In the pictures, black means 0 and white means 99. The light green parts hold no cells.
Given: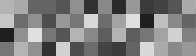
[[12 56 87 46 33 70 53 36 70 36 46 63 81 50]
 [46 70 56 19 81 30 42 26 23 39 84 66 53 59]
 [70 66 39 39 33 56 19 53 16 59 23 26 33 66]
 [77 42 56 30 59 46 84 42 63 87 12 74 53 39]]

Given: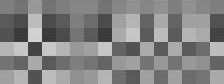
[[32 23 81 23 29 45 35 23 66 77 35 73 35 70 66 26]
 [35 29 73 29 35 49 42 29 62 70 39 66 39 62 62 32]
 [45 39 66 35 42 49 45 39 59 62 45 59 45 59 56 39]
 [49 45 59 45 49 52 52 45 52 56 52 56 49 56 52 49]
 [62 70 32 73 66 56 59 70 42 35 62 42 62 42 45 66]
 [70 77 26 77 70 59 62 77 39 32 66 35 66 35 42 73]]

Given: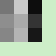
[[46 78  5]
 [52 70  9]
 [55 66 20]]

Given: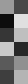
[[ 5 87]
 [21 74]
 [24 70]
 [35 56]
 [60 28]
 [78 15]]

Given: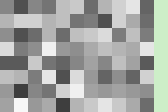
[[35 35 78 45 39 52 63 52 74 63 35]
 [52 31 52 45 74 78 42 70 81 89 39]
 [55 31 42 70 42 74 78 85 48 74 48]
 [59 24 52 45 81 93 63 59 63 59 55]
 [63 96 59 66 24 70 78 89 78 66 42]
 [70 81 81 70 74 45 48 31 81 66 42]
 [74 70 48 89 31 85 59 39 55 39 81]
 [85 48 55 93 59 55 66 74 70 66 89]]

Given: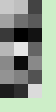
[[11 18 85]
 [22  0  7]
 [53  4 53]
 [57 50 32]
 [63 43 35]
 [71 89 39]
 [78 74 26]]

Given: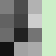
[[ 7 63 66]
 [38 26 80]
 [42 13 45]
 [49 30 69]]

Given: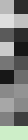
[[ 9 42]
 [35 17]
 [46 31]
 [50 24]
 [53 57]
 [65 53]
 [72 17]
 [79  9]
 [86 75]]

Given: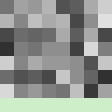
[[19 49 45 55 55 25 84 49]
 [28 42 39 42 66 36 66 28]
 [42 32 36 28 77 55 39 19]
 [45 63 59 70 32 36 66 80]
 [70 52 74 66 70 28 55 87]
 [80 52 66 59 59 55 32 77]
 [84 52 59 49 45 74 22 63]]
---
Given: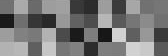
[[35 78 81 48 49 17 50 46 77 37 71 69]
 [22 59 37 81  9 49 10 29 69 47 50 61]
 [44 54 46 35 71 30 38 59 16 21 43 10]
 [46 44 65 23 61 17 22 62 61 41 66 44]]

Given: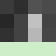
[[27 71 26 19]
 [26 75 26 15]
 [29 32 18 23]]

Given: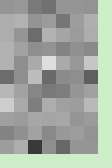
[[58 58 40 55 22 67 61]
 [57 61 59 53 63 56 51]
 [60 58 65 64 65 60 62]
 [72 61 62 67 49 66 80]
 [62 58 49 47 52 63 71]
 [37 55 54 41 73 55 42]
 [77 59 66 86 66 55 69]
 [53 56 51 57 55 63 69]
 [67 60 64 69 42 58 67]
 [68 61 46 60 57 69 67]
 [57 58 58 44 47 59 58]]

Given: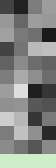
[[53 33 45 54]
 [16 56 75 48]
 [47 21 71 80]
 [32 34 57 56]
 [21 12 86 61]
 [42 55 66 48]
 [38 42 54 38]
 [74 72 45 26]
 [10 43 47 62]
 [59 61 40 59]
 [61 48 13 26]]

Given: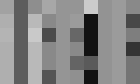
[[45 60 57  7 56 58 33 72 36 68]
 [45 60 57 35 39 58 53 72 36 68]
 [20 60 57  7 53 58 53 72 36 68]
 [49 60 57  7 40 58 29 78 36 70]
 [28 60 57  7 60 58 53 72 36 68]
 [53 60 57 79 58 58 65 55 36 63]]

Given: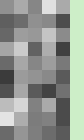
[[35 42 49 58 41]
 [29 50 48 67 88]
 [29 66 50 83 73]
 [44 26 35 65 31]
 [35 53 57 60 23]
 [47 61 52 65 41]
 [25 67 38 79 64]
 [54 76 59 61 40]
 [30 53 56 42 37]
 [66 87 52 66 56]]

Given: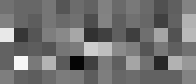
[[51 38 38 38 42 40 49 36 47 48 42 36 38 49]
 [59 69 15 44 64 37 48 25  2 35 70 47 96 38]
 [44 37 47 33 49 54 74 80 48 46 33 36 34 38]
 [72 32 64 43 24 37 25 19 65 53 49 33 21 90]
 [69 38 25 40 44 37 51 30 44 41 46 36 40 50]
 [51 37 31 41 47 41 50 38 42 33 46 40 40 44]]

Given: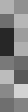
[[51 43]
 [82 53]
 [34 73]
 [41 47]
 [68 15]
 [61 15]
 [71 43]
 [56 69]]
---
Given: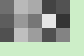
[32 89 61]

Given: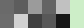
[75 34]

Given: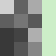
[66 46 22]

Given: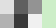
[57 22]

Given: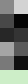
[82 28]

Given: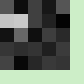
[33 13  6 18 26]

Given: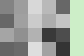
[40 67 69 41]
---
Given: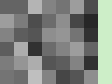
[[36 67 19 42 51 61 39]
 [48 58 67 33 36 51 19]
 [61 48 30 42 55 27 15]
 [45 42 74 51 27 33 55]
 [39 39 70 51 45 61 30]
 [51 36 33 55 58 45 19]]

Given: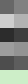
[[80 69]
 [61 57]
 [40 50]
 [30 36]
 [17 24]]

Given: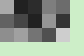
[[55 62 45 31 80]
 [38 27 13 58 20]
 [66 13 17 49 42]]

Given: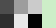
[[18 90  1]
 [30 61 79]]

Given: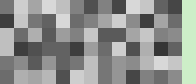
[[46 80 64 84 74 50 31 50 27 84 77 38 27]
 [24 77 46 38 84 42 50 64 80 54 24 64 42]
 [42 68 64 71 31 80 74 46 58 27 50 42 54]
 [46 54 35 58 38 46 74 46 58 54 71 84 77]
 [74 42 68 35 61 50 77 35 35 64 77 50 54]
 [74 24 31 38 38 24 61 42 80 31 68 21 38]]

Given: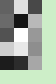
[[32 99 59]
 [80 90 55]
 [38 87 28]
 [11 17 65]
 [41  8 72]]

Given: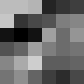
[[73 73 70 14 20 24]
 [52 66 80 36 36 39]
 [45 55 39 24 17 28]
 [32 39 62 49 42 45]
 [77 20 28 32 49 52]
 [ 7  0  7 62 42 58]]
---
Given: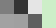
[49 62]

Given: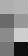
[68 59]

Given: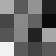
[67 53 13 35]

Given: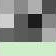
[66 35 33]

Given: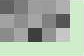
[38 55 24]

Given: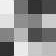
[93 55 29 73]
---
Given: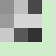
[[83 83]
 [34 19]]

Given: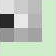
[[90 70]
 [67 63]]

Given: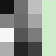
[[42 64]
 [33 48]]

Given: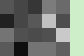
[[27 34]
 [31 29]]

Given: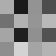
[[69 58]
 [12 56]]

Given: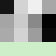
[[79 53]
 [82 61]]

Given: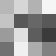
[[34 40]
 [87 36]]

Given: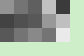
[[31 34]
 [45 53]]
